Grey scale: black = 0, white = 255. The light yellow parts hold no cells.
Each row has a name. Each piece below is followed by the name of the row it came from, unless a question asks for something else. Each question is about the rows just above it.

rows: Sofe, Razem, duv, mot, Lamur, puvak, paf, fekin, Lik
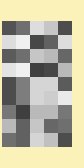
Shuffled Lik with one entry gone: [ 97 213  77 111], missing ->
[192]
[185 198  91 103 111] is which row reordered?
duv
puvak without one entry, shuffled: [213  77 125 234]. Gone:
[205]

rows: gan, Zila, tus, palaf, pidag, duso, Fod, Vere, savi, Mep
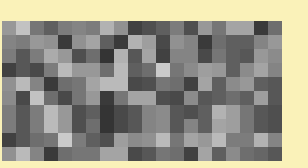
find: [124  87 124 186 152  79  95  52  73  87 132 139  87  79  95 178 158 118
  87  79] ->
Fod
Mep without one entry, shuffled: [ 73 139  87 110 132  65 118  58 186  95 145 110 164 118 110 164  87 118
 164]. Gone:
[102]
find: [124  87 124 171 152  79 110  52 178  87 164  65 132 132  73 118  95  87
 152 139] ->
tus
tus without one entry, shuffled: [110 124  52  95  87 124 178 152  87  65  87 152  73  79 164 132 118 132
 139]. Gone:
[171]

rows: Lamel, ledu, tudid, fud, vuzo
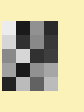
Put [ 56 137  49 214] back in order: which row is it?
ledu
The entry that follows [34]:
[187]
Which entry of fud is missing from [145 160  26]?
[166]
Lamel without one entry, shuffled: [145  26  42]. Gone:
[236]

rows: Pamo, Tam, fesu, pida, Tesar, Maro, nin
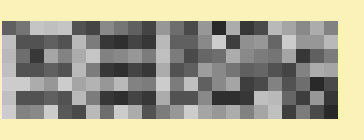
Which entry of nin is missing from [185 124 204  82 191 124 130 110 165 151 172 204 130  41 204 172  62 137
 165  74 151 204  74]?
[89]
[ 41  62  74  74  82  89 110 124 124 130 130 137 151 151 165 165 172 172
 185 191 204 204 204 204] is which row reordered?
nin
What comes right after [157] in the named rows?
[137]
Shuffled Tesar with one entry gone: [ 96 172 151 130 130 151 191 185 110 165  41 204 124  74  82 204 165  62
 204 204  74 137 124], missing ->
[179]
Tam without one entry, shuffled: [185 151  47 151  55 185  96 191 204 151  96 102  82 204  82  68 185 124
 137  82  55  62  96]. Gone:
[144]

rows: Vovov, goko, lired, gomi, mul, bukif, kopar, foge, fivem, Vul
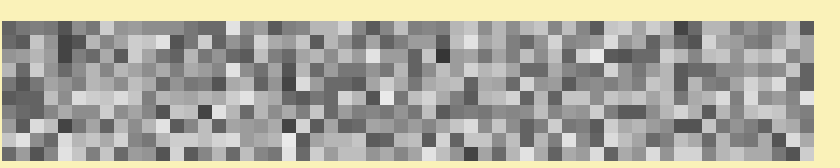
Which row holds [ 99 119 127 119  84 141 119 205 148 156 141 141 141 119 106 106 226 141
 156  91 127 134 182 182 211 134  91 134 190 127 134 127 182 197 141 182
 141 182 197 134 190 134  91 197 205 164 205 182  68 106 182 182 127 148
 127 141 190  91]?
Vovov
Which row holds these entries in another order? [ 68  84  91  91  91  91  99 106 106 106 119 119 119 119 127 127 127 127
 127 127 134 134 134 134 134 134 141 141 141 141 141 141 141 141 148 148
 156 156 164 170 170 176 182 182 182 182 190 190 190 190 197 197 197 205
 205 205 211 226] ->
kopar
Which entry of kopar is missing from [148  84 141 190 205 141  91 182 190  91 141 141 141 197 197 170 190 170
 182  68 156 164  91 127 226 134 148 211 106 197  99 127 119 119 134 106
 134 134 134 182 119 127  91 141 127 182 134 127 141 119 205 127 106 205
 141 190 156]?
[176]
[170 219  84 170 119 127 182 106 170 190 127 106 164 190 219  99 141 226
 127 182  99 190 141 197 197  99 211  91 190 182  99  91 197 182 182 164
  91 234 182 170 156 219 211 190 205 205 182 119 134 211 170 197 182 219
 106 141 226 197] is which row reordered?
fivem
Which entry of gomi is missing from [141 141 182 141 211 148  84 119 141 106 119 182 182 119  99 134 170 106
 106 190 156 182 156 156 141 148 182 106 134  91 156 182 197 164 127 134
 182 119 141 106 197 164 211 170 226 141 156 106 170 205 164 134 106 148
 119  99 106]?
[113]

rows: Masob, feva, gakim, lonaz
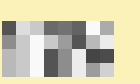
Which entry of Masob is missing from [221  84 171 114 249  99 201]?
[106]
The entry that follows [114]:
[99]
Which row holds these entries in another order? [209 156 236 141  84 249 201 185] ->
lonaz

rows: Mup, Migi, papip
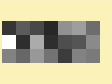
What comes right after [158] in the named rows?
[109]
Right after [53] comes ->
[91]
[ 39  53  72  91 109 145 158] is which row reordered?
Mup
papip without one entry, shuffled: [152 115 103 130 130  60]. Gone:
[122]

